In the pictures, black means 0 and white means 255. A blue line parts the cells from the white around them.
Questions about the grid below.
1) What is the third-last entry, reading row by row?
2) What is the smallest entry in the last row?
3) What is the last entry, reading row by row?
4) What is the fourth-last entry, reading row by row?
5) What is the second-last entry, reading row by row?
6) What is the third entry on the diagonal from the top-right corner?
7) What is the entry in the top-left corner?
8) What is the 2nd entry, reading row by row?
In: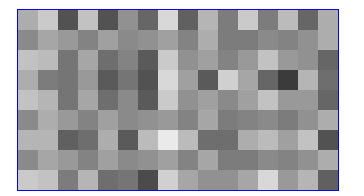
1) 153
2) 75
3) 96
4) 216
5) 181
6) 153
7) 173
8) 202

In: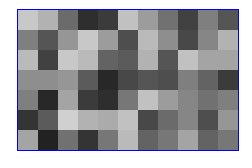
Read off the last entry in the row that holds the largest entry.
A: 150
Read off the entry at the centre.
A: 72
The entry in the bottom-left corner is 164
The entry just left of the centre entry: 40
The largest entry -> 208
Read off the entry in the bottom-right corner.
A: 119
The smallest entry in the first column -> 52
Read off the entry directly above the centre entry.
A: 91
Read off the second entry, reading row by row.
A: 178
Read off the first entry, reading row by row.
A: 200
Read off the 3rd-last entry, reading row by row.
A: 164
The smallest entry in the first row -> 46
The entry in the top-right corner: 85
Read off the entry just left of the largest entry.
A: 91
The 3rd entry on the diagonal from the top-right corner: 193
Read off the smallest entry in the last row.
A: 34
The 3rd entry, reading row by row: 107
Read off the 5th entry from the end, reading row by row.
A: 99
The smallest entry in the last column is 59
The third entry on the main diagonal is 200
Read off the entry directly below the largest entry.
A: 113
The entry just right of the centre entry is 85
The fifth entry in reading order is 59

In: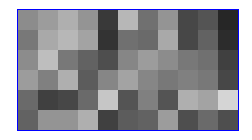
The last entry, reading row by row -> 78
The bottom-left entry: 98
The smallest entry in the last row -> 64
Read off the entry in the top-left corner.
140
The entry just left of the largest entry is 163
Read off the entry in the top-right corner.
38
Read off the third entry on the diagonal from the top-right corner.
120
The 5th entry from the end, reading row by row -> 98
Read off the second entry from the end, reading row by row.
106
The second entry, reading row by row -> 156
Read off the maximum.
213
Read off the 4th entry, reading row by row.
148
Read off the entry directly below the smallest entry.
44
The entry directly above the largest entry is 71
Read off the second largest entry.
198
